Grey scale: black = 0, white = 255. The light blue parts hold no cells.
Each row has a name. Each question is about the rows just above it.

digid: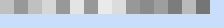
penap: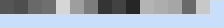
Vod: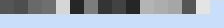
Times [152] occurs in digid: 4
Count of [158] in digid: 1

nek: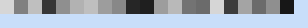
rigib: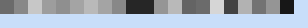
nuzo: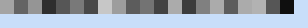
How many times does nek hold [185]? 1
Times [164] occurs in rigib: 2

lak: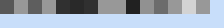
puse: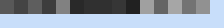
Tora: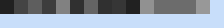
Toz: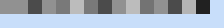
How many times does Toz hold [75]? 3
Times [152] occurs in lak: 6
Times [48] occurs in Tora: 2
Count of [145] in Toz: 5
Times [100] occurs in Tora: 1
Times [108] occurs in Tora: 3
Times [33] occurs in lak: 1

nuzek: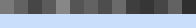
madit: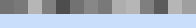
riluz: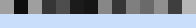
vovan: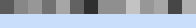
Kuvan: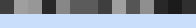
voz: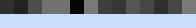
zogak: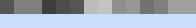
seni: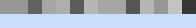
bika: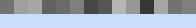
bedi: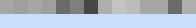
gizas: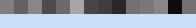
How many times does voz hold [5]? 1
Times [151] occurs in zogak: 1
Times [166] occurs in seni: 3
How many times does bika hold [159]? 1
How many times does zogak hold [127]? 3

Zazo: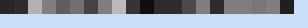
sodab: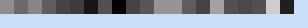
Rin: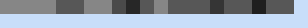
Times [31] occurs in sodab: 1
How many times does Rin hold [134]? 7
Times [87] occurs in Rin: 10
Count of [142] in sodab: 1
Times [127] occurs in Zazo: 6
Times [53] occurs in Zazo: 1

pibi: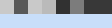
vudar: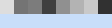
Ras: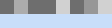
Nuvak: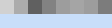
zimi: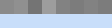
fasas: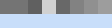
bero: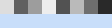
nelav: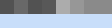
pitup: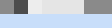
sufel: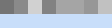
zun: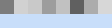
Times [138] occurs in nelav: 2
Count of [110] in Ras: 4
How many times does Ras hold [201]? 0
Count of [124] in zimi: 2
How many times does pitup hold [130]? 0
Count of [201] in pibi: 2

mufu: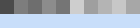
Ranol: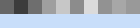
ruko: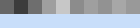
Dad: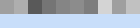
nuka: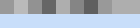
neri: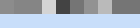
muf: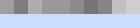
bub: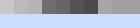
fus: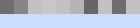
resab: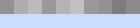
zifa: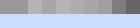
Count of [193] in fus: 4
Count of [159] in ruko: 2

